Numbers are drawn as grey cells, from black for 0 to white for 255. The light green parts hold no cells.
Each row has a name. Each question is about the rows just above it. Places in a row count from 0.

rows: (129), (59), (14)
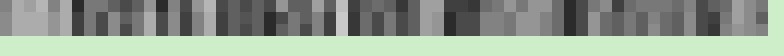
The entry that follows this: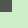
[96]
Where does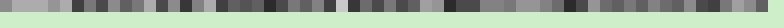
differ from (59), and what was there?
15, [64]
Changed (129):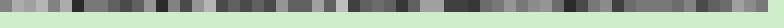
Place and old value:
44, [149]

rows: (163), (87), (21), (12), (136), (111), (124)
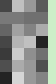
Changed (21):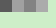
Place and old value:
0, [101]
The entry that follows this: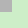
[192]
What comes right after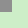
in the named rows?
[112]
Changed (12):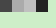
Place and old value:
1, [180]
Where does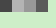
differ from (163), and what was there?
1, [192]
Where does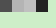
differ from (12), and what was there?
0, [70]
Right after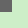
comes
[161]

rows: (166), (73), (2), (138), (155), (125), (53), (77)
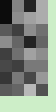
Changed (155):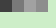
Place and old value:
1, [112]
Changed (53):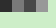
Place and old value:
0, [54]
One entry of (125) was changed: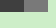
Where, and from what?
0, [72]
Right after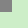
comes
[35]
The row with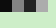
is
(166)
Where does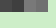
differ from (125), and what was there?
3, [121]

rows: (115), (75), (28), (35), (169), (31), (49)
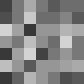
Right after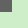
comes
[180]
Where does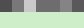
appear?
(75)
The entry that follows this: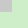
[109]
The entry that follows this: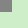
[89]
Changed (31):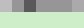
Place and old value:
5, [161]
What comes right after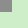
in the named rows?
[109]

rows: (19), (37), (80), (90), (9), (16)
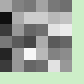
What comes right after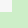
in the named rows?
[184]
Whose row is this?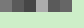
(90)
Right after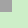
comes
[120]

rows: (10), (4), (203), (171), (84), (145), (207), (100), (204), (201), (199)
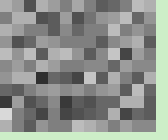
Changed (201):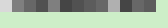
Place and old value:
3, [69]
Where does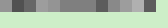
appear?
(171)
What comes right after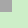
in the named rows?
[127]
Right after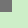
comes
[148]

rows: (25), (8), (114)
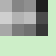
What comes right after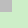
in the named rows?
[75]
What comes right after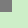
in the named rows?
[112]
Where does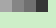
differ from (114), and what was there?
1, [123]

